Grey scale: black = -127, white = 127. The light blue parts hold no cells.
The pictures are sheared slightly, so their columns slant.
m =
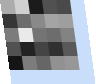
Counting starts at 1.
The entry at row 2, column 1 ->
-73
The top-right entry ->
-53
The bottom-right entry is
23
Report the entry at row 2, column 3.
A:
9
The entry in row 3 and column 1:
-3
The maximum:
106
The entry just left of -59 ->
-93

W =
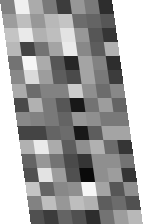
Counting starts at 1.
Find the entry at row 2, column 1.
29
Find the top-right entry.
-82
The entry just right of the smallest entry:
15
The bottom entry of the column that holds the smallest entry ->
-82
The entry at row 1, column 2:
112
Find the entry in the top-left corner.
2
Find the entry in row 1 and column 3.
43
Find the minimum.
-117
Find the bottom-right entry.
56
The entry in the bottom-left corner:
-47
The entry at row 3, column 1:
68
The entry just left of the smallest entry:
-47
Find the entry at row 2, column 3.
23
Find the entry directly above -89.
106
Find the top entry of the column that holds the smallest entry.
-67

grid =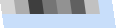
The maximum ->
85
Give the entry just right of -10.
18

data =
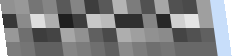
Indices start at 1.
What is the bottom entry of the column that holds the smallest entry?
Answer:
5
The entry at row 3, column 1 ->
24
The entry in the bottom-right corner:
-23
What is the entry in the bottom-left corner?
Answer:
-3
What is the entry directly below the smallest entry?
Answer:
39
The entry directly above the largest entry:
-53
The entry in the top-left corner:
17
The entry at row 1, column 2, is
24
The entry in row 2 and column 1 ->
-72
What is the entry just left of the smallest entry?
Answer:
46
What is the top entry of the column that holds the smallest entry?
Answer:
-38
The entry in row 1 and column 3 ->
-10
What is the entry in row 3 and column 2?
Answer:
-16
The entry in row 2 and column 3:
94
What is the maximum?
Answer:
100

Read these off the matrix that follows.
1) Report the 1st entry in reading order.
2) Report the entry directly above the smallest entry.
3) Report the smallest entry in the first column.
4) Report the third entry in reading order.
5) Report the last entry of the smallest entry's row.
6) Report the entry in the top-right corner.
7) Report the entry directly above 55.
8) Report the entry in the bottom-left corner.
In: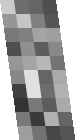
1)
75
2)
-63
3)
-76
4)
-26
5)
42
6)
-48
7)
-34
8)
30

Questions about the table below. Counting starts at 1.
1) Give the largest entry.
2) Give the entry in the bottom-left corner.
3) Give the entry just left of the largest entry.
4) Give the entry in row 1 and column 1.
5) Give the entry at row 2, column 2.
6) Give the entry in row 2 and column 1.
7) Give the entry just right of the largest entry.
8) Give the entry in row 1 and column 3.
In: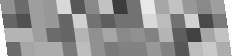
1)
104
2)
-20
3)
-13
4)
16
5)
-47
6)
-26
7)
38
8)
30

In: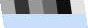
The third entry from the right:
-24
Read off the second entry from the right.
-111
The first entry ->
43

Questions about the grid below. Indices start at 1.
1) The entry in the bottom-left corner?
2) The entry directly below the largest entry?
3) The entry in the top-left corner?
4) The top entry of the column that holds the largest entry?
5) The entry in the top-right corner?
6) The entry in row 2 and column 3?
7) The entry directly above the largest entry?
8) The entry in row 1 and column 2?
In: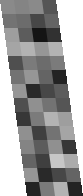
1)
-92
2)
-56
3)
10
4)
10
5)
-42
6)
-56
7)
16
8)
4
